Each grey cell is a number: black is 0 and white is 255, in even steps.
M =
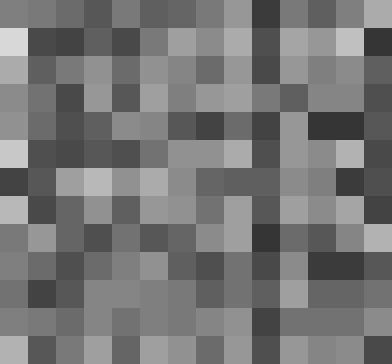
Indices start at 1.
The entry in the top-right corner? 171
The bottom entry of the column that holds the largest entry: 178
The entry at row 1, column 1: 127
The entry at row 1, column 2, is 121
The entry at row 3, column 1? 171
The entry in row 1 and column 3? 107
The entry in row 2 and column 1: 216
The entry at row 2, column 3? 67
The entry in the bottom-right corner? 73
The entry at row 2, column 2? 73
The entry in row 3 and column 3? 121
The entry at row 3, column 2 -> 95

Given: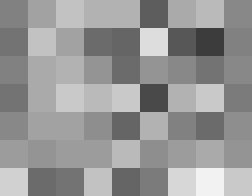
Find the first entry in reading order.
129
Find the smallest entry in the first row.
93
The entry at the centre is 201
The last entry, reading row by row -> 201
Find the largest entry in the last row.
242
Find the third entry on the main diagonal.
178
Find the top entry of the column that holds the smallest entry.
186
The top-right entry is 136
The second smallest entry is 73
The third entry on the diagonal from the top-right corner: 136
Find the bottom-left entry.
209
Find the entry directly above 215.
156
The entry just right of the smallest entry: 129
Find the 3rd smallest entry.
87
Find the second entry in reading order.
162
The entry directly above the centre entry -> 107
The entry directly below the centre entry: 101
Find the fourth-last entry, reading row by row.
123
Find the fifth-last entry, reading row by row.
101

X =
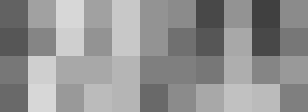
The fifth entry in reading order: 200
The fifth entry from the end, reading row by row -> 139
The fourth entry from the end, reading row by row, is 168
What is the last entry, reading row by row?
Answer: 127
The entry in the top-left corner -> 98
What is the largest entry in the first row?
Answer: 215
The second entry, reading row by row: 161
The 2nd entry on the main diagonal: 133
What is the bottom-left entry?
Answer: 105
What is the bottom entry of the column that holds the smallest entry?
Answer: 187
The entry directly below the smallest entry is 72
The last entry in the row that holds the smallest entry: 139
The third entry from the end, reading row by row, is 193

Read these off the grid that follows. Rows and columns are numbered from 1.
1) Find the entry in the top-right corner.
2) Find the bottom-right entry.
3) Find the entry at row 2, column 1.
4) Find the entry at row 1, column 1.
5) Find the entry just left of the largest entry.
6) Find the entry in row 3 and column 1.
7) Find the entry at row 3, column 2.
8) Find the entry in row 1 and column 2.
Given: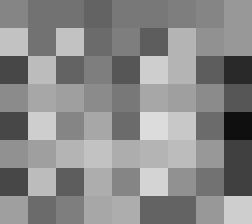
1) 152
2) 206
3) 194
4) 133
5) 107
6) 71
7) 188
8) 114

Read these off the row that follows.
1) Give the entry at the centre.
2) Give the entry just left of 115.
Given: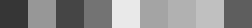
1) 233
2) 69

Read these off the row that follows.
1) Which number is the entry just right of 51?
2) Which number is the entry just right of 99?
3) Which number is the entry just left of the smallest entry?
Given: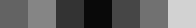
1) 9
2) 133
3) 51

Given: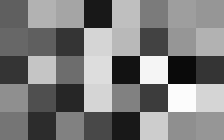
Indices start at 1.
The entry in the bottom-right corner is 150
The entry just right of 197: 109
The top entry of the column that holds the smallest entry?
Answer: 158
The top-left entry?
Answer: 95
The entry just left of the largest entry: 60
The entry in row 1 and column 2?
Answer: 178
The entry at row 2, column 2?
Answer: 95
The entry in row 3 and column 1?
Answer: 52
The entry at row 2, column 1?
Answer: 103
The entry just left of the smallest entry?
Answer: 245
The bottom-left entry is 117
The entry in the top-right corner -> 150
